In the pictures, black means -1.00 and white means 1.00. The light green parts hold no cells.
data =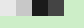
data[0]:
0.82
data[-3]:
0.57
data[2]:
-0.79

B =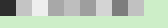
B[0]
-0.65
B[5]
0.24
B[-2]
-0.02
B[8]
0.51

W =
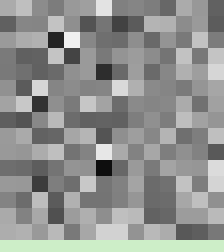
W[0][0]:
0.34
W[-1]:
[0.36, 0.39, 0.20, 0.45, -0.05, 0.31, 0.65, 0.65, 0.15, 0.45, 0.35, -0.31, -0.26, -0.06]
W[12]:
[0.03, -0.15, 0.48, -0.29, 0.39, -0.09, -0.09, 0.00, 0.18, -0.17, -0.15, 0.31, 0.50, 0.13]
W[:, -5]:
[-0.02, 0.41, -0.18, 0.10, -0.17, 0.08, 0.04, 0.13, 0.06, 0.31, -0.04, -0.16, -0.17, -0.23, 0.45]
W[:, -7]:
[0.00, -0.48, -0.15, 0.16, -0.18, 0.70, -0.15, -0.24, 0.12, 0.33, -0.19, 0.01, 0.00, 0.50, 0.65]
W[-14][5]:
-0.35
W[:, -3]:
[0.34, 0.10, -0.05, 0.52, 0.38, -0.04, 0.34, 0.49, -0.13, 0.13, 0.19, 0.52, 0.31, 0.22, -0.31]
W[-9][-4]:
0.07
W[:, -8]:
[0.78, -0.08, -0.13, -0.05, -0.65, 0.04, 0.28, -0.22, -0.34, 0.81, -0.89, -0.08, -0.09, 0.11, 0.65]
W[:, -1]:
[-0.24, -0.28, -0.03, 0.54, 0.68, 0.30, 0.26, 0.17, 0.50, -0.30, 0.72, 0.66, 0.13, 0.46, -0.06]
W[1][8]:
-0.29
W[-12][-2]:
-0.06
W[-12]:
[-0.04, -0.25, -0.23, 0.54, -0.47, 0.21, -0.05, 0.16, 0.22, 0.10, -0.09, 0.52, -0.06, 0.54]
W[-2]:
[0.33, 0.02, 0.32, -0.37, 0.22, 0.37, 0.11, 0.50, 0.46, -0.23, -0.19, 0.22, 0.22, 0.46]
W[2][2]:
0.39
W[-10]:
[0.14, -0.29, 0.68, 0.04, 0.10, 0.03, 0.04, 0.70, 0.38, 0.08, 0.04, -0.04, 0.17, 0.30]
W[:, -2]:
[0.19, 0.21, 0.52, -0.06, 0.24, 0.17, -0.11, 0.27, -0.01, 0.02, 0.18, -0.02, 0.50, 0.22, -0.26]
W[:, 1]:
[0.50, 0.05, 0.35, -0.25, -0.12, -0.29, 0.57, -0.35, 0.33, 0.18, -0.16, 0.19, -0.15, 0.02, 0.39]
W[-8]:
[-0.26, -0.35, 0.07, 0.45, -0.15, -0.24, -0.22, -0.24, -0.01, 0.13, -0.02, 0.49, 0.27, 0.17]
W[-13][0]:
0.21
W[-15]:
[0.34, 0.50, 0.10, -0.03, 0.20, 0.25, 0.78, 0.00, 0.04, -0.02, -0.19, 0.34, 0.19, -0.24]
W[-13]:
[0.21, 0.35, 0.39, -0.72, 0.88, 0.06, -0.13, -0.15, 0.11, -0.18, 0.16, -0.05, 0.52, -0.03]
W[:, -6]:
[0.04, -0.29, 0.11, 0.22, 0.24, 0.38, 0.08, -0.01, 0.24, 0.02, 0.21, 0.29, 0.18, 0.46, 0.15]

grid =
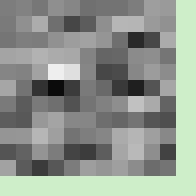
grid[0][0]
-0.02
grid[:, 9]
[0.24, 0.21, -0.44, 0.11, 0.22, -0.34, 0.33, -0.33, 0.25, 0.11, -0.15]
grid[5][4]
-0.54
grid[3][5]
0.03
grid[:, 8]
[-0.02, 0.42, -0.68, 0.09, 0.06, -0.76, 0.51, -0.09, 0.42, 0.45, 0.10]
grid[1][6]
0.12
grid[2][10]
0.34
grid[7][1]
-0.31
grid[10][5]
0.24
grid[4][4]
0.75
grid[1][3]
-0.13
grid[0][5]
-0.12
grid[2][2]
-0.03
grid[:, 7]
[-0.10, 0.43, -0.13, -0.19, -0.41, -0.55, 0.11, -0.20, 0.34, 0.30, 0.25]
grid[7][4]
0.06
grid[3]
[0.29, 0.31, 0.40, 0.34, 0.32, 0.03, -0.21, -0.19, 0.09, 0.11, -0.08]
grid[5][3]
-0.91
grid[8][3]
0.25
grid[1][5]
-0.28
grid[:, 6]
[-0.10, 0.12, 0.17, -0.21, -0.44, -0.18, 0.01, -0.14, 0.05, -0.27, 0.17]
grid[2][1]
-0.01
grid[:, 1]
[0.02, 0.13, -0.01, 0.31, 0.02, -0.10, -0.29, -0.31, 0.18, -0.23, -0.29]
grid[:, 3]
[0.12, -0.13, 0.14, 0.34, 0.87, -0.91, -0.13, 0.29, 0.25, -0.03, -0.32]
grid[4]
[0.04, 0.02, 0.27, 0.87, 0.75, 0.05, -0.44, -0.41, 0.06, 0.22, 0.10]
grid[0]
[-0.02, 0.02, -0.07, 0.12, 0.05, -0.12, -0.10, -0.10, -0.02, 0.24, 0.21]
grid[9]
[-0.34, -0.23, 0.16, -0.03, -0.47, -0.53, -0.27, 0.30, 0.45, 0.11, -0.48]

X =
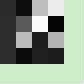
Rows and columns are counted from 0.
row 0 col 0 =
-0.66
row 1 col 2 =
0.98
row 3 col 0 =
-0.65
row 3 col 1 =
-0.91
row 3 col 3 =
-0.77

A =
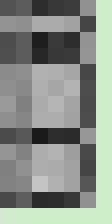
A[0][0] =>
-0.34
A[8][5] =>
0.19
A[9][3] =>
0.41
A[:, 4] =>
[-0.53, 0.28, -0.65, -0.55, 0.31, 0.40, 0.29, 0.26, -0.67, 0.24, 0.27, 0.28, -0.57]
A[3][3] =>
-0.57
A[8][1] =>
-0.31
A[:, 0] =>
[-0.34, 0.15, -0.40, -0.37, 0.08, 0.11, 0.20, 0.12, -0.42, 0.18, 0.00, 0.03, -0.43]
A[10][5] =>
-0.46
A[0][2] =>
-0.65
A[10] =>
[0.00, 0.14, 0.36, 0.33, 0.27, -0.46]
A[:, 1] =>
[-0.29, 0.11, -0.29, -0.28, 0.12, 0.07, 0.01, 0.06, -0.31, 0.02, 0.14, 0.05, -0.27]
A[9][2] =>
0.35
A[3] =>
[-0.37, -0.28, -0.70, -0.57, -0.55, 0.18]
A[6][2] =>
0.33
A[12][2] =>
-0.67

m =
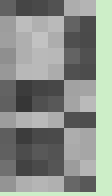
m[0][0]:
-0.24
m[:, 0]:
[-0.24, 0.23, 0.25, 0.12, 0.19, -0.22, -0.25, 0.23, -0.26, -0.25, -0.12, 0.16]
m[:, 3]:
[-0.36, 0.46, 0.36, 0.44, 0.35, -0.44, -0.31, 0.36, -0.42, -0.35, -0.33, 0.38]
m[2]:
[0.25, 0.37, 0.52, 0.36, -0.38, -0.42]
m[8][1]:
-0.53
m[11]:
[0.16, 0.37, 0.42, 0.38, -0.19, -0.31]
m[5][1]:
-0.53
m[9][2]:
-0.31
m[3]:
[0.12, 0.37, 0.45, 0.44, -0.22, -0.37]
